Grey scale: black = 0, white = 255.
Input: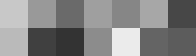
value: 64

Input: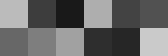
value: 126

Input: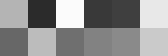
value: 188

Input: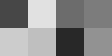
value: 191

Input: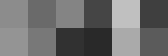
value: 120

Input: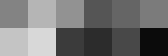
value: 216
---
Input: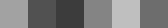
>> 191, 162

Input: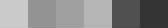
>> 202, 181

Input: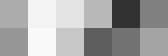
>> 249, 243

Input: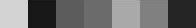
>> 210, 169

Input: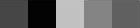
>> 193, 132

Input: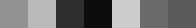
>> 204, 185

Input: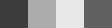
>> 231, 172

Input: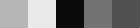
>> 233, 181

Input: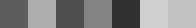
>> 208, 193
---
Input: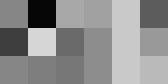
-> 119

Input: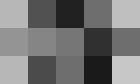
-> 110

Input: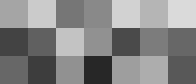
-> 145

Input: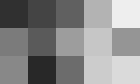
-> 108

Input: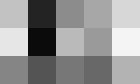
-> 119

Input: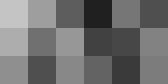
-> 136

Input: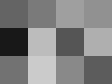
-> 137
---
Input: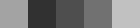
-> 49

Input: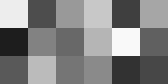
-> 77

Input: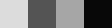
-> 84

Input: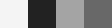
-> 34

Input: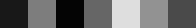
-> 125

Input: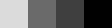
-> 106
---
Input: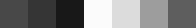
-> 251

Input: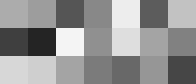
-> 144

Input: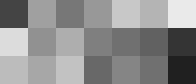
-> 127

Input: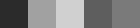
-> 208

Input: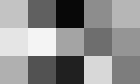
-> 164

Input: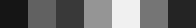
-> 149

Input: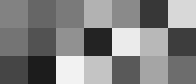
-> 35
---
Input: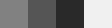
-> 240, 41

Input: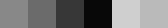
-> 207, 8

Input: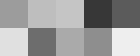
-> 238, 55

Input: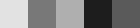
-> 226, 29

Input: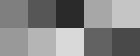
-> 217, 42

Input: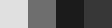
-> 224, 27

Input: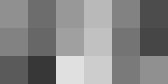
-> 224, 55

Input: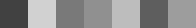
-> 209, 65

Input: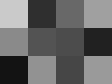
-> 202, 19

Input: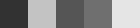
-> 229, 50
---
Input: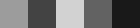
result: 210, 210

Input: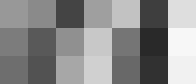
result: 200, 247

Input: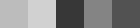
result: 55, 209

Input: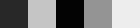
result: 3, 237

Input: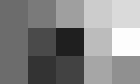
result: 31, 253

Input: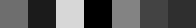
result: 0, 215
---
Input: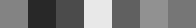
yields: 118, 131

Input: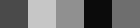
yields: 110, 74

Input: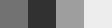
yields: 237, 114

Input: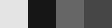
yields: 70, 228

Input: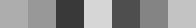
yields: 195, 173

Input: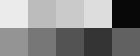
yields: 8, 148
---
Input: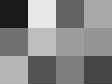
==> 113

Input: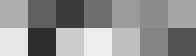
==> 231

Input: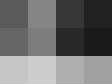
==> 102

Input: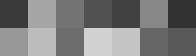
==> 152

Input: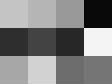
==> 46

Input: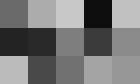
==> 35

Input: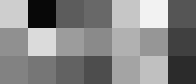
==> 144
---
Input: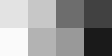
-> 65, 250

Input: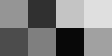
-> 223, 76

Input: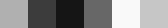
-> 198, 176

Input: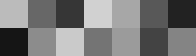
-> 34, 21

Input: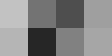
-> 159, 181

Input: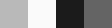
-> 100, 185

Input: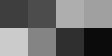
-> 160, 203

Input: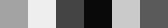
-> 90, 163

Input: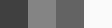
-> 250, 64
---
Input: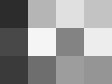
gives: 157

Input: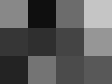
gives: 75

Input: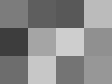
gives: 116

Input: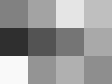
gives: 176

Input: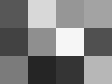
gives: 52

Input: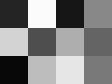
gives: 230
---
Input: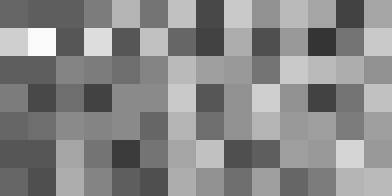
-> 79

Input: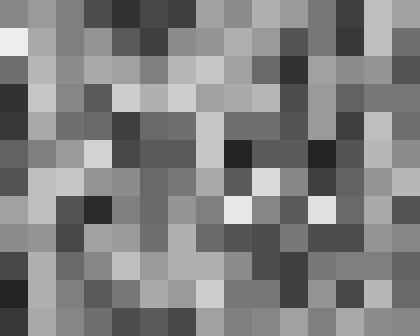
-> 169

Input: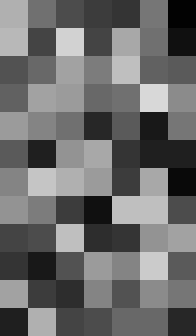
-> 176

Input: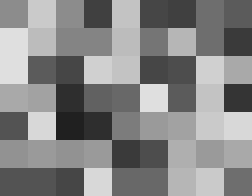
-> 83

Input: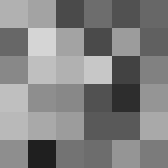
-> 31
